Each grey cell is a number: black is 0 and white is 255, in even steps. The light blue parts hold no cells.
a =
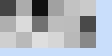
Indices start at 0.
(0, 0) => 68
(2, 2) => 222
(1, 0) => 175
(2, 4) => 185

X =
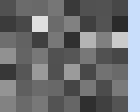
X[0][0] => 81
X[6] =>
[130, 106, 120, 83, 102, 47, 64, 84]
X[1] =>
[59, 72, 223, 107, 129, 63, 83, 42]
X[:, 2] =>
[105, 223, 63, 120, 154, 107, 120]
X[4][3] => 80
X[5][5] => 120
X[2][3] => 120
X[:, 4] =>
[57, 129, 48, 86, 155, 69, 102]
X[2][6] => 128
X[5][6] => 76
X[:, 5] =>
[81, 63, 180, 120, 72, 120, 47]
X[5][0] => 148

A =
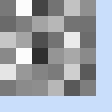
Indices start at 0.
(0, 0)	121
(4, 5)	90
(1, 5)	114
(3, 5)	138
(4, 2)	132
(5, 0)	121
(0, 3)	115
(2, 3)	115
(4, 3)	123
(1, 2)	164
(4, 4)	207
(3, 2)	47

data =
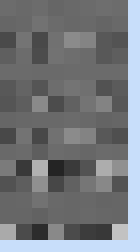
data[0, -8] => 108
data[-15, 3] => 102
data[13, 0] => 102
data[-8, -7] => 104
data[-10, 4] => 116
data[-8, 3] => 105
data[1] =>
[102, 104, 114, 107, 104, 105, 101, 105]
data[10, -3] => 83
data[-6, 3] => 108
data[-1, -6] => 44
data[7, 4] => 107
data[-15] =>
[108, 105, 108, 102, 105, 107, 110, 108]
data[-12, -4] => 110
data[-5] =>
[123, 57, 177, 36, 58, 83, 173, 144]
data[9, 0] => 105
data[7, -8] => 102
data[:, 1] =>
[105, 104, 116, 108, 107, 100, 94, 104, 115, 107, 57, 94, 103, 102, 75]
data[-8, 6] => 100
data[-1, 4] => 75
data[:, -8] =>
[108, 102, 74, 95, 107, 88, 85, 102, 72, 105, 123, 82, 102, 102, 170]
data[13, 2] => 98
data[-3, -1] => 102
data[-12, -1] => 94
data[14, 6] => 56
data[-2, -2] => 103
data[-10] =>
[88, 100, 85, 109, 116, 112, 82, 91]
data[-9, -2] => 131
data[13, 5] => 105
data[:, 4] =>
[105, 104, 139, 110, 107, 116, 97, 107, 139, 106, 58, 97, 103, 103, 75]
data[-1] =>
[170, 75, 44, 137, 75, 60, 56, 194]
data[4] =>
[107, 107, 106, 106, 107, 107, 107, 107]

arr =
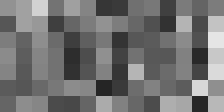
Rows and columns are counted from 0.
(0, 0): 146
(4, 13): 218
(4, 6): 130
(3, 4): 45
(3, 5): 77
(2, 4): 62
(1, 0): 86
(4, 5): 84
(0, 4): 160
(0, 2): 210
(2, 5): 95
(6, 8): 103
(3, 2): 133
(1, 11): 180
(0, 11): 123
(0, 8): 112
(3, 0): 139
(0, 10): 64
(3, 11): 129
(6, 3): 75
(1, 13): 195
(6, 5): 101
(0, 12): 100
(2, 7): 52
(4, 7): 54
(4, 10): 107
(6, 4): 72
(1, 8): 103
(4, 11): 130

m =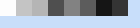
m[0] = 253
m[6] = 21
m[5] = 92
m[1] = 196

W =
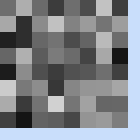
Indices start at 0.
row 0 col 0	110
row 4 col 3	60
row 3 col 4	107
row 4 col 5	87
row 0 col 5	76
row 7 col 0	64
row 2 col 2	103
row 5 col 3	55
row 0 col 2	107
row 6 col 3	209
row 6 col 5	162
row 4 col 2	79
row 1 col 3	193
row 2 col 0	32
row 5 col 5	149
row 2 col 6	186
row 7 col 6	154
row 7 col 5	148
